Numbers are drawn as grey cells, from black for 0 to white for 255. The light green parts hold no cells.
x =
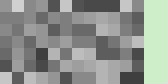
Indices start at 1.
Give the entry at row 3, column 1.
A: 137
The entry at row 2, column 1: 126
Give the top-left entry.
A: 149
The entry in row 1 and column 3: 137
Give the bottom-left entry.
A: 198
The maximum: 208
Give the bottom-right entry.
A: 63
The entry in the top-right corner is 137
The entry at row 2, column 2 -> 126
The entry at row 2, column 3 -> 137

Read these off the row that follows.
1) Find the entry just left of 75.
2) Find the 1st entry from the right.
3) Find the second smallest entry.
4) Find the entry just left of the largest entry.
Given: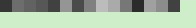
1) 149
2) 65
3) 54
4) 128
